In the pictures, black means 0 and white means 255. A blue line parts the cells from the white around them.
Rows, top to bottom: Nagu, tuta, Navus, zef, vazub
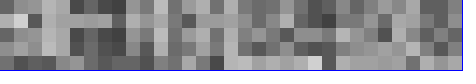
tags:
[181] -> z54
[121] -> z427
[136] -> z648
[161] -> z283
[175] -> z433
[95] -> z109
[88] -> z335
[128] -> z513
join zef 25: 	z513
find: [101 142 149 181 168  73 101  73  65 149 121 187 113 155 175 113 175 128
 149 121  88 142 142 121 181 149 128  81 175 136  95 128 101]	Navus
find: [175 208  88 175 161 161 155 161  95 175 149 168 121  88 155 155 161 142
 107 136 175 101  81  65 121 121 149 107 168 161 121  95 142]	tuta
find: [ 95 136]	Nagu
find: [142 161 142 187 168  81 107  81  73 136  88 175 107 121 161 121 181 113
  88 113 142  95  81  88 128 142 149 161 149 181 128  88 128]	zef
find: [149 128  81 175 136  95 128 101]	Navus
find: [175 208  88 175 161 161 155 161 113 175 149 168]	vazub

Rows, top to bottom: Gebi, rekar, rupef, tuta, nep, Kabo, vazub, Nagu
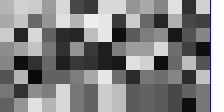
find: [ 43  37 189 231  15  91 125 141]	rupef
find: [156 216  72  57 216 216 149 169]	Gebi
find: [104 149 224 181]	rekar
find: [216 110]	tuta
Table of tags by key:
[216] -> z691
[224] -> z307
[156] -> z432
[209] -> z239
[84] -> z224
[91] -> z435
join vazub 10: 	z435

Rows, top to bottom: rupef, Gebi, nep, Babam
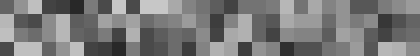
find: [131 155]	Gebi
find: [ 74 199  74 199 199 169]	rupef
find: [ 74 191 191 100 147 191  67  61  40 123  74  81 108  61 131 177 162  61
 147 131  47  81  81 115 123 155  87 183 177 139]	Babam
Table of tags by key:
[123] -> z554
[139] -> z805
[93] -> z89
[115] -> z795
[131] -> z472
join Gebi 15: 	z554
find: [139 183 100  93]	nep

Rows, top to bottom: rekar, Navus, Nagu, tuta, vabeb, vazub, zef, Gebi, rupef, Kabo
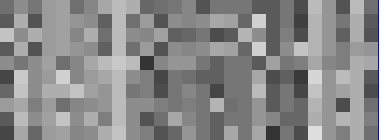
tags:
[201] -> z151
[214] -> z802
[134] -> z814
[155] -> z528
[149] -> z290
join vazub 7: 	z528
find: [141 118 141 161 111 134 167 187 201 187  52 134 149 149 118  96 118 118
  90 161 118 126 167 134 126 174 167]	vabeb
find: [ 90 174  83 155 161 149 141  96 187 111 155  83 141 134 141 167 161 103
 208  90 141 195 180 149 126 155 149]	tuta
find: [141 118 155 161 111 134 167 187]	rekar

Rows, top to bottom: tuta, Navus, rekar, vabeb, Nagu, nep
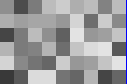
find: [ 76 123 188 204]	tuta
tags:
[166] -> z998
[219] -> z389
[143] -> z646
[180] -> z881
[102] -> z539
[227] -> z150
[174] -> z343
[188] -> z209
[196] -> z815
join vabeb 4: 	z881
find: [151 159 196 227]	Nagu
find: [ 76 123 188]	tuta
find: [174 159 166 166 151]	Navus
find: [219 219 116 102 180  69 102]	nep
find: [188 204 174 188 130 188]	tuta

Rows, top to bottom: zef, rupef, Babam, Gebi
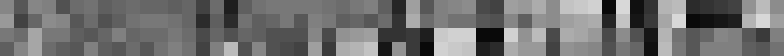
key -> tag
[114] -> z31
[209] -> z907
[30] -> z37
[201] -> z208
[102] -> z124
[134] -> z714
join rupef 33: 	z31
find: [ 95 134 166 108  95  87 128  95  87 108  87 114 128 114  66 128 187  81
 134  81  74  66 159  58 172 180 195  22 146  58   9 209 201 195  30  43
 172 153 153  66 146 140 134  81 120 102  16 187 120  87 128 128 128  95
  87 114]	Gebi
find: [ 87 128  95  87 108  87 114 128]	Gebi

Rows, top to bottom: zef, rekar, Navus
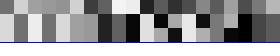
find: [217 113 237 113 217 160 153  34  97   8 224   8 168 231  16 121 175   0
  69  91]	rekar
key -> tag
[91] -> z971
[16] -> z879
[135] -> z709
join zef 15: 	z709
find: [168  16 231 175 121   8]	Navus
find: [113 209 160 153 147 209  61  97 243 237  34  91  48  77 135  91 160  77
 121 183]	zef
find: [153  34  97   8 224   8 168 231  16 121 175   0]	rekar

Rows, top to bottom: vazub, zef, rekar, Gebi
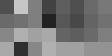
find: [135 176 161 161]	Gebi
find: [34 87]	zef
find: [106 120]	vazub
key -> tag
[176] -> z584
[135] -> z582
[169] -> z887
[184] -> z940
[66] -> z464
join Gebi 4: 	z584
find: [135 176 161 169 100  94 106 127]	rekar
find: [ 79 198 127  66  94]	vazub

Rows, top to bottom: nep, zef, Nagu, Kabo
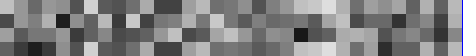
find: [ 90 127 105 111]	zef
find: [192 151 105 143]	Nagu

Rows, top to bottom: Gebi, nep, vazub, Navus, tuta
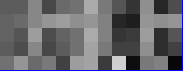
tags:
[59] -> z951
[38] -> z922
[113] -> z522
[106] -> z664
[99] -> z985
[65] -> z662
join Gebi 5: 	z664
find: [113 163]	Navus

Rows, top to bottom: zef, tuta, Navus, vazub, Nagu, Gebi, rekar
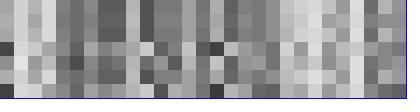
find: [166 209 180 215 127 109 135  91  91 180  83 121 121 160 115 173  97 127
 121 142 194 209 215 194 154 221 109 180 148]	zef
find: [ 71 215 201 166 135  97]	vazub

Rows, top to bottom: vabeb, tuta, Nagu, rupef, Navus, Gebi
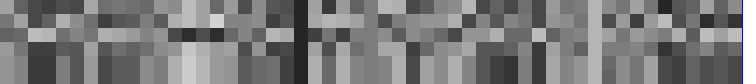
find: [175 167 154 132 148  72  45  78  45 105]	Nagu
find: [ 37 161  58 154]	vabeb
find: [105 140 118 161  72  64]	Navus

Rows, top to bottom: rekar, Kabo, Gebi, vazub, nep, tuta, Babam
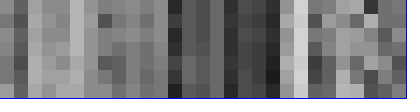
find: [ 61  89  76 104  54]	Kabo
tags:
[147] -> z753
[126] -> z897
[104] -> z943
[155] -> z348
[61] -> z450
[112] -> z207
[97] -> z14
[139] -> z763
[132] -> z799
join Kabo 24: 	z348

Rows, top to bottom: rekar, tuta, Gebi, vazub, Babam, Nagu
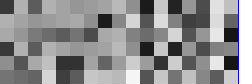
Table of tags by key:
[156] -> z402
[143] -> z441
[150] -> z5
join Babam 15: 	z441
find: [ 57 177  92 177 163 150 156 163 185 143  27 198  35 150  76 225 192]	rekar
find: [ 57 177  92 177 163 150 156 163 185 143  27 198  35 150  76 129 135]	vazub
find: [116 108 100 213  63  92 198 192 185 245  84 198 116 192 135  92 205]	Nagu
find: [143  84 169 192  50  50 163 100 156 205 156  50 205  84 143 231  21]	Babam

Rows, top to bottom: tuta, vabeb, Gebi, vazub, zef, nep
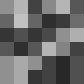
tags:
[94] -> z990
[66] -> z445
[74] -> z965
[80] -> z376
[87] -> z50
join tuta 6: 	z50
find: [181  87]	tuta
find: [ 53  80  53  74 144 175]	Gebi
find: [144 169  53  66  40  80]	nep
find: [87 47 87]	vazub
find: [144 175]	Gebi
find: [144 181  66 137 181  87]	tuta

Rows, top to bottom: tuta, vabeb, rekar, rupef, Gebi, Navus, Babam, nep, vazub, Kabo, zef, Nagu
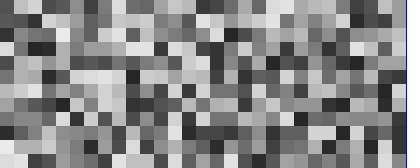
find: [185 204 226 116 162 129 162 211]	vabeb
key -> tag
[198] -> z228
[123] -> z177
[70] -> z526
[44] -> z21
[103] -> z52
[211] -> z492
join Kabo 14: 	z21
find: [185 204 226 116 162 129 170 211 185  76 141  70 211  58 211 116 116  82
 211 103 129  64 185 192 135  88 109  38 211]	Babam

